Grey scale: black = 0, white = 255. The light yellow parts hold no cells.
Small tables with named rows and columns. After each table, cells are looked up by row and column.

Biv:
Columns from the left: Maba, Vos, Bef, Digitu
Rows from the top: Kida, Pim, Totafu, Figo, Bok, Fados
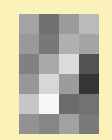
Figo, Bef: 156
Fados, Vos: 134
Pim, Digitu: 164
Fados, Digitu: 122
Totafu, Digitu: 82
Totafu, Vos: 169
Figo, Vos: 215
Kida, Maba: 163
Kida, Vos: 112
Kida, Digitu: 186
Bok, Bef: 108
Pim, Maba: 153

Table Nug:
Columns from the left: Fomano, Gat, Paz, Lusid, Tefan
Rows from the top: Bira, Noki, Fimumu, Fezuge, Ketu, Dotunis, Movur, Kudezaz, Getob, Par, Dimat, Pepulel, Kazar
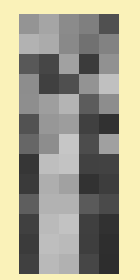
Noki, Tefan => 130
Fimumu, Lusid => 59
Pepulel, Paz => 186
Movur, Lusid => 76
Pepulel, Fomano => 59
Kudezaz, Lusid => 65
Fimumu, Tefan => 145
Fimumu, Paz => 161
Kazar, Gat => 185
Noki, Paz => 137
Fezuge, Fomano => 141
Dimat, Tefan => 49
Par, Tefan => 74
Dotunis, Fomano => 82
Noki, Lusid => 113
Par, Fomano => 94
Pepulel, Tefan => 46
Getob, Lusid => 50
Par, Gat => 178
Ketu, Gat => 158

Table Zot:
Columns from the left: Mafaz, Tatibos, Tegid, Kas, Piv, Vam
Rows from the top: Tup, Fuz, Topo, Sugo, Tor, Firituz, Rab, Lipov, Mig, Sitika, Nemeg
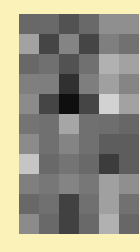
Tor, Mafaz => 139
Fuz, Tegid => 132
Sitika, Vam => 113
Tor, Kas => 69
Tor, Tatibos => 69
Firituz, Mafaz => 116
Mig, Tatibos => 119
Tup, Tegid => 82
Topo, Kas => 112

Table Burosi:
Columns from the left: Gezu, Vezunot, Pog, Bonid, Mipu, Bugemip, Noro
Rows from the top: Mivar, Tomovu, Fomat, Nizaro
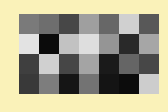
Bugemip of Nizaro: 12
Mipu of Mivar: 103
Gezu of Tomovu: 227
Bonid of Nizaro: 115
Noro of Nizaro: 205
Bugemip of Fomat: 101
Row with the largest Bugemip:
Mivar

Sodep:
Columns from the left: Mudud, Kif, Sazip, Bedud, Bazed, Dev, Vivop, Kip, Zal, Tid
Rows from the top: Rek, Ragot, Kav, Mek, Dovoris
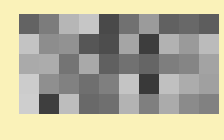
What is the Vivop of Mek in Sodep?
57
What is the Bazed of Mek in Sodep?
127
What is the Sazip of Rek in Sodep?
182
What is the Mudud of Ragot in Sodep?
195
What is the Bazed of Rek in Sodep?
73
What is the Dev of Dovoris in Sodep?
179
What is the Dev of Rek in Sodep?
113
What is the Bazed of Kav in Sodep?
96
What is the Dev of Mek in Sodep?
196
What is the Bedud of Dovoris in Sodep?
105
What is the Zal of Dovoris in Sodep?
139
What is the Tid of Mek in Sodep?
160
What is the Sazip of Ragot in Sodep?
146
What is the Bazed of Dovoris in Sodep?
111

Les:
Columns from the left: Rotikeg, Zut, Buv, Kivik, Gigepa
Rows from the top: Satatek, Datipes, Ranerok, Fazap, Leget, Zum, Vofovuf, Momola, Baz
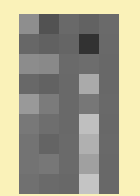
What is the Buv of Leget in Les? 105
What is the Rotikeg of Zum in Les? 120
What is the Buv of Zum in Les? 105
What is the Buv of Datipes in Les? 101
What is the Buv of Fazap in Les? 105
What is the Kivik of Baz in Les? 196
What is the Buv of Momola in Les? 106
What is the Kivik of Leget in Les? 119
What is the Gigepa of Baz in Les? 104
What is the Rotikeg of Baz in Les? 112
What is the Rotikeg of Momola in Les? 115
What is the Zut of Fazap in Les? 98
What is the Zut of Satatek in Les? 82
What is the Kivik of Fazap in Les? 170
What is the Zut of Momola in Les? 119
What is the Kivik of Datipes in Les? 50
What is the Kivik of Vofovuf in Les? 176
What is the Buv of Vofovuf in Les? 106

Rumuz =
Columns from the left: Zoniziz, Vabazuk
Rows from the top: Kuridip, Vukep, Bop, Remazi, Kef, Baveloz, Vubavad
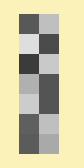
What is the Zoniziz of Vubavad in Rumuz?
91
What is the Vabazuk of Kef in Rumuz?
84
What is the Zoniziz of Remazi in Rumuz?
176
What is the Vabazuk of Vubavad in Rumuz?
169
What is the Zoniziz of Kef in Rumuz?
204
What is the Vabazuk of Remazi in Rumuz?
84
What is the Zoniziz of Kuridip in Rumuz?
88
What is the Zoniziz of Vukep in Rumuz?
222
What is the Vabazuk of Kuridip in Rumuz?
191
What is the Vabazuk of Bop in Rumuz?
201
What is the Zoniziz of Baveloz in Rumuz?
95
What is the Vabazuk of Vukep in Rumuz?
75
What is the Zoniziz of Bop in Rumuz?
59

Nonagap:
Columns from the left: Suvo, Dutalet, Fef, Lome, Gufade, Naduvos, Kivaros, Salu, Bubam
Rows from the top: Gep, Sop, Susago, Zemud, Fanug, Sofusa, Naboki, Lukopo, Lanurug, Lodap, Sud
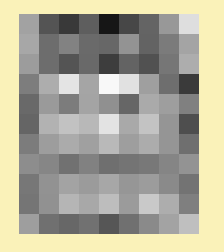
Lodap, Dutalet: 145
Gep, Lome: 94
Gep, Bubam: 222
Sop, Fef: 130
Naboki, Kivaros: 172
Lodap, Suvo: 117
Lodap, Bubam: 127
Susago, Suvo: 156
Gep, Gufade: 22
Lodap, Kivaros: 201
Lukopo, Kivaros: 120
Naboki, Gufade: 185
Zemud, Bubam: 58

